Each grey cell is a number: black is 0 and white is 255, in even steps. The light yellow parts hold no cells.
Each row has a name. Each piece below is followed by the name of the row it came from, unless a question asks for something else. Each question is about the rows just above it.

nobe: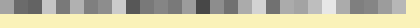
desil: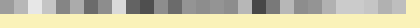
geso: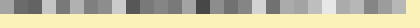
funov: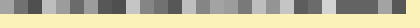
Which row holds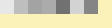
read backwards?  geso
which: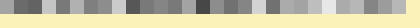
geso

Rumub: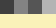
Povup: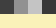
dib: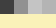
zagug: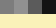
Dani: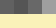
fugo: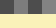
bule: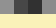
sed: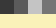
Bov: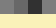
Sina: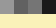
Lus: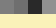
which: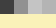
dib
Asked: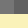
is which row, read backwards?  Sina
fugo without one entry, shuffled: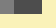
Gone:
[131]
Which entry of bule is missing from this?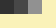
[139]
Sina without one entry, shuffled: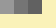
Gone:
[26]

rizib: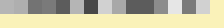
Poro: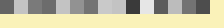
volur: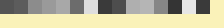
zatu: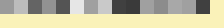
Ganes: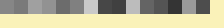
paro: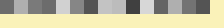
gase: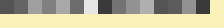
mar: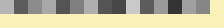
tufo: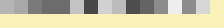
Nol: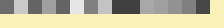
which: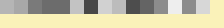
tufo
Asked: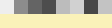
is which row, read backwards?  tufo
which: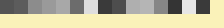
volur
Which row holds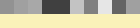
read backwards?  Nol
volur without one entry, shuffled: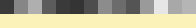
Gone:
[222]

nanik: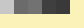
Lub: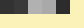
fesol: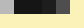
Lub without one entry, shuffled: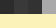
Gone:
[177]
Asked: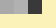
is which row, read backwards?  Lub
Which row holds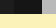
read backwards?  fesol
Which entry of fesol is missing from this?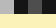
[29]
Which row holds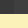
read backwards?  nanik

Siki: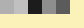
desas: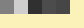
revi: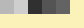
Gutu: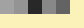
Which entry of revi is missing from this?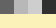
[84]
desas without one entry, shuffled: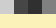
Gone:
[76]
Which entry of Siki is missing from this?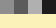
[192]

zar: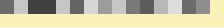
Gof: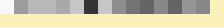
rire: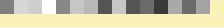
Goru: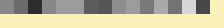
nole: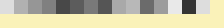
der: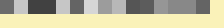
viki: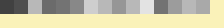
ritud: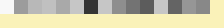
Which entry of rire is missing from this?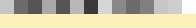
[163]
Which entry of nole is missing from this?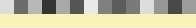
[177]
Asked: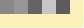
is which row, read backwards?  ritud
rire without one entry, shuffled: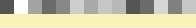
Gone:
[58]
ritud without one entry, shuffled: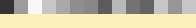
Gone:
[192]

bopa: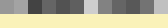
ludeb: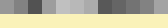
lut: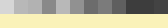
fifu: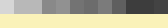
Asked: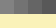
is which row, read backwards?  ludeb
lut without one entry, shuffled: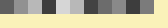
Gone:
[178]

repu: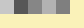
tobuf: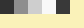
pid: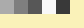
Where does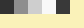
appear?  tobuf
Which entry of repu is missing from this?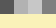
[134]
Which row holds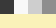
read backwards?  tobuf
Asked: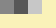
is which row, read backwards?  repu
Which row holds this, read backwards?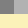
repu

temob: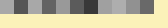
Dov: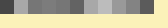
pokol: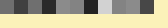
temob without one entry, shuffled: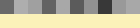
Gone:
[85]
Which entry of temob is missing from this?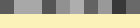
[160]

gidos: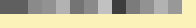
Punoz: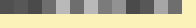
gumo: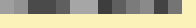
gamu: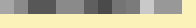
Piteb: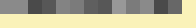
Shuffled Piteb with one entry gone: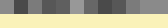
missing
[131]
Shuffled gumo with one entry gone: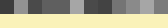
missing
[159]
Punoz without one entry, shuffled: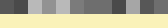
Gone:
[80]
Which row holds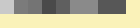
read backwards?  gamu
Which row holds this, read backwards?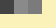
gumo
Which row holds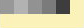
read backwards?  gidos

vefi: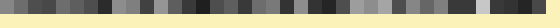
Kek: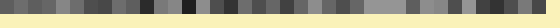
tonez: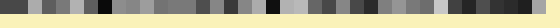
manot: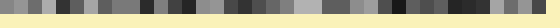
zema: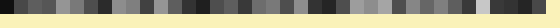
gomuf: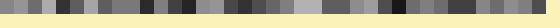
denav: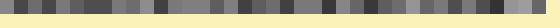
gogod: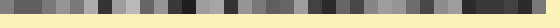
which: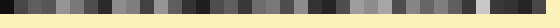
zema
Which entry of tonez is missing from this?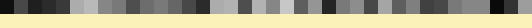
[115]
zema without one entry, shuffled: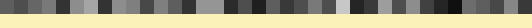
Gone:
[86]
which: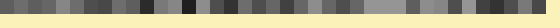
Kek

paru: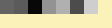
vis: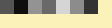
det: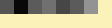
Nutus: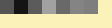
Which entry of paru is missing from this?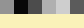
[99]
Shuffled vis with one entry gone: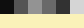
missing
[140]
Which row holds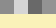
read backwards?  vis
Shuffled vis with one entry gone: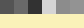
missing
[14]
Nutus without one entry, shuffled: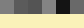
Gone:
[161]
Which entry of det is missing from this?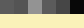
[112]
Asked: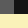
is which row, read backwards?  Nutus

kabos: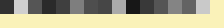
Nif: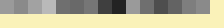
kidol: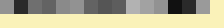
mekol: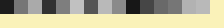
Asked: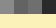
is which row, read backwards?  kidol
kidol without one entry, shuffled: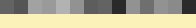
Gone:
[17]
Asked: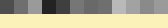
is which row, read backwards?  Nif
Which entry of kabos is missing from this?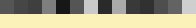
[132]
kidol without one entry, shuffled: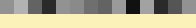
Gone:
[93]
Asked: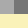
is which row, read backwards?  mekol

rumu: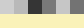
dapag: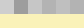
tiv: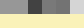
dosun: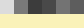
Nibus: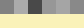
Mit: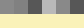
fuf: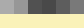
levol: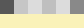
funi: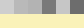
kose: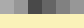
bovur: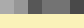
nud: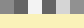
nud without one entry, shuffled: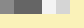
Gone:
[145]
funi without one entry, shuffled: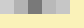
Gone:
[109]
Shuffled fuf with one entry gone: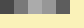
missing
[81]

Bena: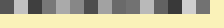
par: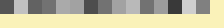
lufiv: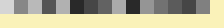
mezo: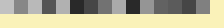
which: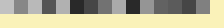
mezo
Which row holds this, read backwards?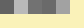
Bena
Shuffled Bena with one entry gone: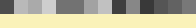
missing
[106]
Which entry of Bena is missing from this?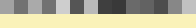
[120]
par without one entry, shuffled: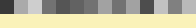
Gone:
[156]

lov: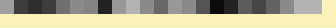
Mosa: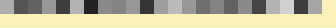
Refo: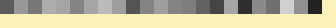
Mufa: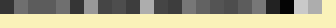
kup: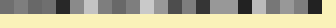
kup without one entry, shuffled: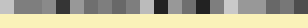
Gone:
[40]
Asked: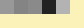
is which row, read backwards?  Mosa
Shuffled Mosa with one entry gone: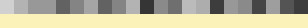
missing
[34]
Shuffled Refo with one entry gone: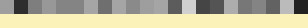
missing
[144]

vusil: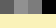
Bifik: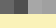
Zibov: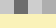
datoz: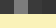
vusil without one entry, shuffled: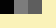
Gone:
[145]
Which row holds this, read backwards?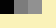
vusil
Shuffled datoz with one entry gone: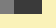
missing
[52]
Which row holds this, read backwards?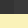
datoz

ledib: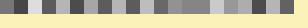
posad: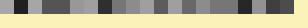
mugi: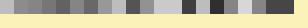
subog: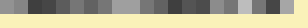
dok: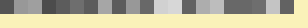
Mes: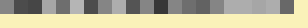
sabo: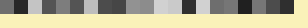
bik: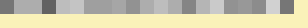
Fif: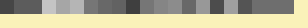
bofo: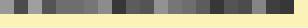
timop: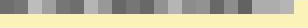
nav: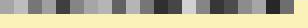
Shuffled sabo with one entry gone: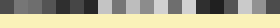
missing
[125]
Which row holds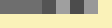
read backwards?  Fif
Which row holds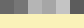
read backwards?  Fif

